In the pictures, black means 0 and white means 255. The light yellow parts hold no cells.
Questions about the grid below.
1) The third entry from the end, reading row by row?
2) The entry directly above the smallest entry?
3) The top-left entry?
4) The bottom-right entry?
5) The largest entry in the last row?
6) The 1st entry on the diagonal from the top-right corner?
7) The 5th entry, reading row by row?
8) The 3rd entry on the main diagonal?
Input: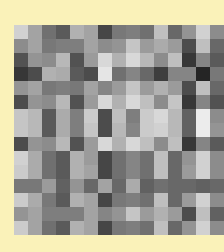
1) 148
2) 133
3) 209
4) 140
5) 209
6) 140
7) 177
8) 140

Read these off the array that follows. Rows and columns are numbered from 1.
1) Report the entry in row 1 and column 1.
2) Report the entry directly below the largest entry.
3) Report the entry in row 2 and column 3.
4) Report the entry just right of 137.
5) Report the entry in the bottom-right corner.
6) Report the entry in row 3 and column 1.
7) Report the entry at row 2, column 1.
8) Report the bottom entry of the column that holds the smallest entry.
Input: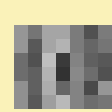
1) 150
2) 179
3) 165
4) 109
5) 117
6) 109
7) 150
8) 185

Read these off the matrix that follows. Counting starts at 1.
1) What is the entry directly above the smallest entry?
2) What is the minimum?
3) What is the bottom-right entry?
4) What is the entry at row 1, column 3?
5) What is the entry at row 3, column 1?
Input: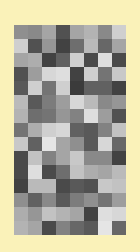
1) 66
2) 59
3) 103
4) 165
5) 165

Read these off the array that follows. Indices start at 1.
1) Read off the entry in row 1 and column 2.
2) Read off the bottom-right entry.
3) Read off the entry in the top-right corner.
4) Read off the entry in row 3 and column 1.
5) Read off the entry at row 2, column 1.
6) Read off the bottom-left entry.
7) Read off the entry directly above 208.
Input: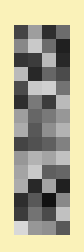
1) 158
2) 88
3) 108
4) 52
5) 136
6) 216
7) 102

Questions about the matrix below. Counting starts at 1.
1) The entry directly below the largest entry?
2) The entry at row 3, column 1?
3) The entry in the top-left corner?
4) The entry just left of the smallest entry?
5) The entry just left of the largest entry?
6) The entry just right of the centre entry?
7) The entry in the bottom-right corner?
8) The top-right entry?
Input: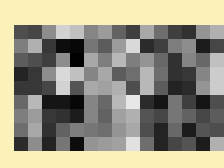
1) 176
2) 92
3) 78
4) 141
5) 184
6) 78
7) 176
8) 176

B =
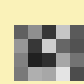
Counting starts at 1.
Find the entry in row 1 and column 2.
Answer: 143
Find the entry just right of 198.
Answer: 90
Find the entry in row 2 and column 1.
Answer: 151
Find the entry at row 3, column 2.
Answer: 32
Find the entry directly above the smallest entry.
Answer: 55
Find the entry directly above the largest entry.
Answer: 167

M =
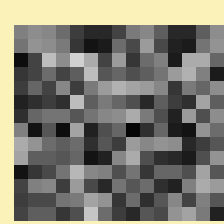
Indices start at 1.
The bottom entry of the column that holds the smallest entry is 40
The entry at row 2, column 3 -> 141
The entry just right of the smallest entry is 47
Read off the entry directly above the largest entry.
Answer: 54
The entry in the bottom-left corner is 67
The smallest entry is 5
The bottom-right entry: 33
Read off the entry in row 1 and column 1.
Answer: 128
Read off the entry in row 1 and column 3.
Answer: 135
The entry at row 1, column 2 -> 141
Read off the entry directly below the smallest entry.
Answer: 155
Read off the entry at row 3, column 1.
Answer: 13
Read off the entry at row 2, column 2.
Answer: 147
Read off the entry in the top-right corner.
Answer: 141
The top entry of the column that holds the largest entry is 61
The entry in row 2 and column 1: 116
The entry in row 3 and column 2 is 67
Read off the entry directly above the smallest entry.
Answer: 171
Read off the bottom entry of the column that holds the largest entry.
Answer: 79
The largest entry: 209
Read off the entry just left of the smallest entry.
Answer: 102
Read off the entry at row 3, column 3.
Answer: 189

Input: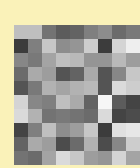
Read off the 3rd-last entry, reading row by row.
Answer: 149
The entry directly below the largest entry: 218
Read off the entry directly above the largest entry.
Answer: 84
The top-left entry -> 191
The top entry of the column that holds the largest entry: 141
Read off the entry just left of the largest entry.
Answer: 99
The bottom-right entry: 164
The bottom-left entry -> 115
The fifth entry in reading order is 99
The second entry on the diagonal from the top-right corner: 212
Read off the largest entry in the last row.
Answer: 218
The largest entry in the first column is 218
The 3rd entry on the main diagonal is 164
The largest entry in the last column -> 238
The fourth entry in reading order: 92
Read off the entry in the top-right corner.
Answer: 121
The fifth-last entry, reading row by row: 199
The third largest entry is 231

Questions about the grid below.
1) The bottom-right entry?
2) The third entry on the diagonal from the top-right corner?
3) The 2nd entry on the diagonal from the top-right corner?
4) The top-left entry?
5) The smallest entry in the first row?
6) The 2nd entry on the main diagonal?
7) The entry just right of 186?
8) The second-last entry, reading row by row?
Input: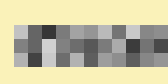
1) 149
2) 94
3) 116
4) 194
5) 54
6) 101
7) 116
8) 135

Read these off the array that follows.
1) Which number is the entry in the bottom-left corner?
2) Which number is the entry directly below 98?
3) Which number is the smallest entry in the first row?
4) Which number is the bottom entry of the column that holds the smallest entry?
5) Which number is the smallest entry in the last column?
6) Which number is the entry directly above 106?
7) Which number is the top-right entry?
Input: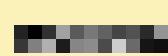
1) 55
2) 75
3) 2
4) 128
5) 15
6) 82
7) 148

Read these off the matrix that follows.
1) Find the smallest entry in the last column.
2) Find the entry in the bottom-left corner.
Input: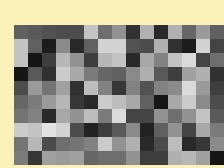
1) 22
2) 123

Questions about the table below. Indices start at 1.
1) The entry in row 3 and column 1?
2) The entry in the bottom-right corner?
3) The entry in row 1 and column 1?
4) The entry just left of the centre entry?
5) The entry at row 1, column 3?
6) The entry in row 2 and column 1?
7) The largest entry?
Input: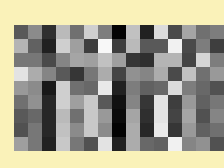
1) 119
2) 81
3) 89
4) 233
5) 47
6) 180
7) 248
